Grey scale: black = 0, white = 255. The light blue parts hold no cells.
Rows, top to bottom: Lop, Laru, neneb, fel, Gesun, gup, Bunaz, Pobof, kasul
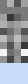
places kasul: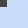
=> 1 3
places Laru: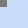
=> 0 1 2 3
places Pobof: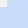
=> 0 3
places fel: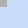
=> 0 3
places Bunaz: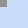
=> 0

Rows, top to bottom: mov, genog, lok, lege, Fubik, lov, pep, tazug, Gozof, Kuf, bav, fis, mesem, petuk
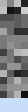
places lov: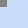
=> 1 2 3
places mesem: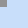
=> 1 2 3
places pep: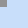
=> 1
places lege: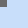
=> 0 1 3

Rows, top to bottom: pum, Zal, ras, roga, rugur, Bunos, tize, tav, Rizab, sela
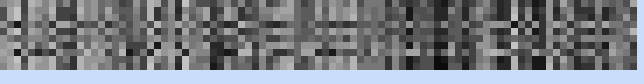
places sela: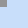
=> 5 6 12 24 32 45 48 69
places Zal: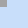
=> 1 4 15 29 32 40 41 45 47 50
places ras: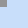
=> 5 13 15 40 41 45 49 75 78 81 89
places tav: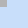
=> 12 17 22 34 35 70
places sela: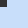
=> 10 31 36 55 79 83 84
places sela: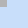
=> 2 4 7 11 41 50 73 78
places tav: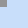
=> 1 3 8 23 25 27 56 84

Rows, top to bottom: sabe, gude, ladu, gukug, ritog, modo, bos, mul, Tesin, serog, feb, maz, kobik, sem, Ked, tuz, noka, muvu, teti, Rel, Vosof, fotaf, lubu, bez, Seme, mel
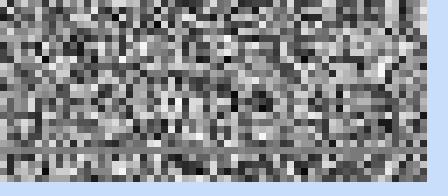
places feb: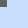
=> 2 4 6 16 26 29 42 44 51
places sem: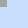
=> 0 1 12 16 19 22 25 30 35 44 56 58
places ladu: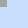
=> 19 31 36 46 47
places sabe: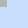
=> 18 39
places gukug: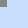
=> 1 27 40
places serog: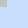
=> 9 22 24 26 32 47 48 49
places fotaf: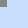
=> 0 1 2 6 7 11 12 13 15 23 24 25 29 31 34 38 40 41 42 45 46 47 49 53 56 58 60

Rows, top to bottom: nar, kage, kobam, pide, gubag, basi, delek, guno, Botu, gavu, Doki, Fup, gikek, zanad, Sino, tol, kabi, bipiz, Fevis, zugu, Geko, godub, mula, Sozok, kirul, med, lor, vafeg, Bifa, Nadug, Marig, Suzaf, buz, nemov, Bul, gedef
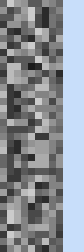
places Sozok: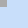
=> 4 5 6
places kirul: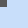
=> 3 5 6 8
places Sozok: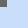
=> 0 3 7
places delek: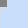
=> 7 8
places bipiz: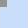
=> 2 3 7
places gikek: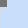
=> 2 4 7

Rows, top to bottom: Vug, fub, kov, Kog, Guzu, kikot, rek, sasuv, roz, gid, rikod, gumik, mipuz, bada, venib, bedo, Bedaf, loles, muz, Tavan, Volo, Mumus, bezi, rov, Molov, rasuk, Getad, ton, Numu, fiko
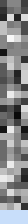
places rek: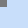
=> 1 3
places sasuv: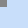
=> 1 2 3
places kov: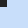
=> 0 2

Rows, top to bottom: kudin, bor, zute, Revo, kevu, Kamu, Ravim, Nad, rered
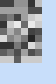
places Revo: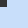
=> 0
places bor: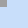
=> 0 1 2 3
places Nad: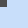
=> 2 4
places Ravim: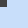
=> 3
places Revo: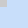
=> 1 5
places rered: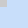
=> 0 1 3 4 5
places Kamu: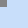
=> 1

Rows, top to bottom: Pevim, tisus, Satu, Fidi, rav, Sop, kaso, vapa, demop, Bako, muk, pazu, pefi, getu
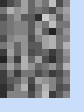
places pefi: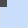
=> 1 8
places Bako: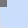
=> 2 6

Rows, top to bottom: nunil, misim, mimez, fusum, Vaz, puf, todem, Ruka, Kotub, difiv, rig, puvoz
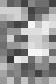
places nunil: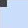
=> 3 7
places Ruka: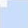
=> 4 5
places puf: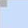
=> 6
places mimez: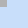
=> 0 3 6
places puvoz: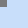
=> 2 4
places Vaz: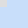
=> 3 4 5
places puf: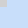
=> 1 4 5

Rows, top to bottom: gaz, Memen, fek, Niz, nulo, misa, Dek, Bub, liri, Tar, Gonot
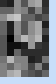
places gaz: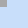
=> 5
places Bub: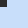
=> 3 4 5 6

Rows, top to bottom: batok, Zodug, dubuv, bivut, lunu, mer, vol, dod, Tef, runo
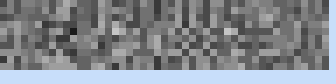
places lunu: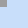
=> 0 2 8 14 19 24 26 29 39
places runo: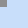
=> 0 1 6 17 19 21 28 32 33 42
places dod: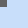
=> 13 15 19 20 21 31 32 35 36 43
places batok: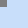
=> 1 3 4 6 8 15 28 35 37 38 45
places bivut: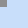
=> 1 35 37 38

